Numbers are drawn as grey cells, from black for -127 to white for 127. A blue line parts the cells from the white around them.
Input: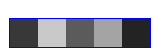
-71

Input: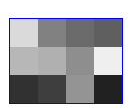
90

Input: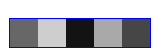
-24

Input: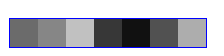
-20

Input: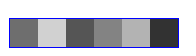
-17

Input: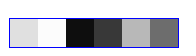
96

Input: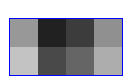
24

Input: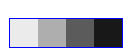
107
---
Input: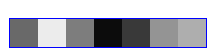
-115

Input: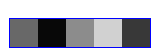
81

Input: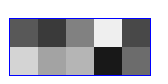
111

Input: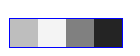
-91

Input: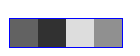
16

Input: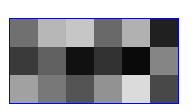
-22
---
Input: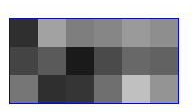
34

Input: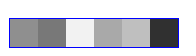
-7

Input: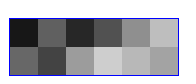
-31

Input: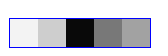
78

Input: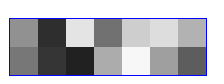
-81

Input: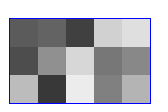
-28

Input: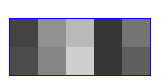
17

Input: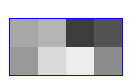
52

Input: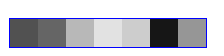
-26
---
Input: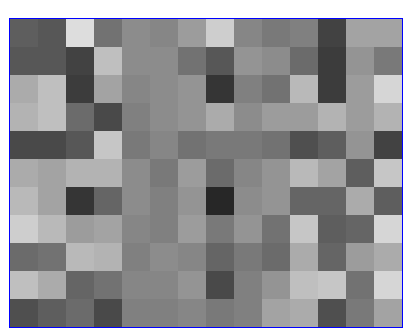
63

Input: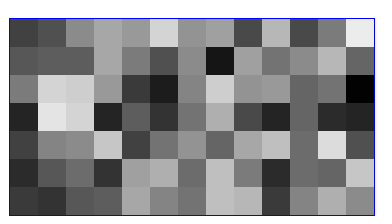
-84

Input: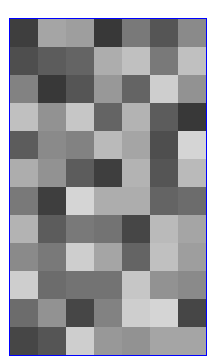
-19

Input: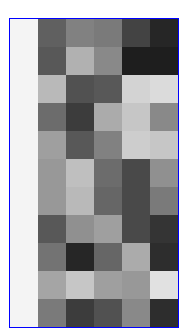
116

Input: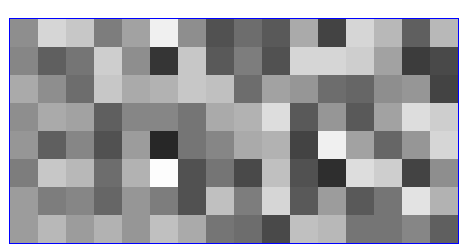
28

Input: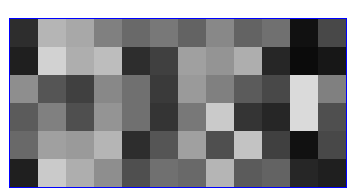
-22
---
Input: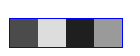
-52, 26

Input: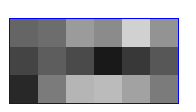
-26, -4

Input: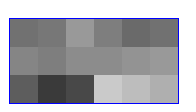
-14, 47

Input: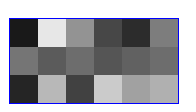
-102, 48

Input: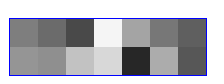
-1, -40

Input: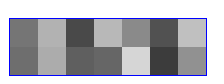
-10, 17
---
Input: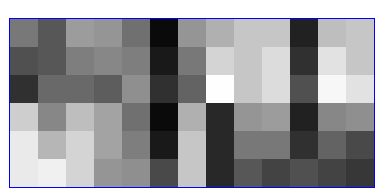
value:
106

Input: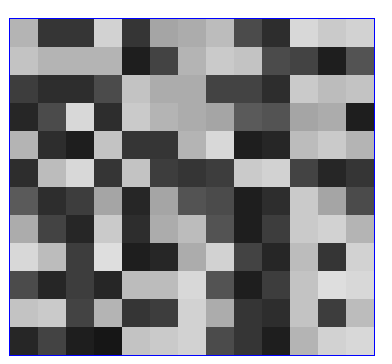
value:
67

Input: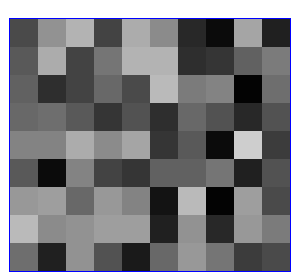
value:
58

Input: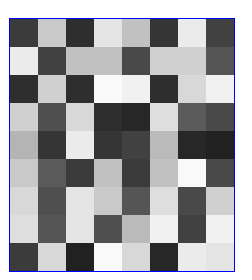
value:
94

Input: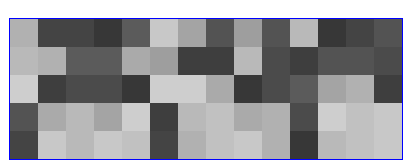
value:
-44

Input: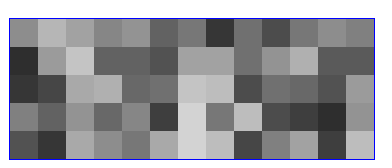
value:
0

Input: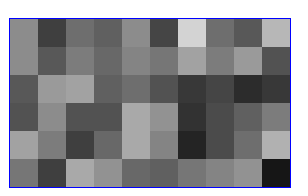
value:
34
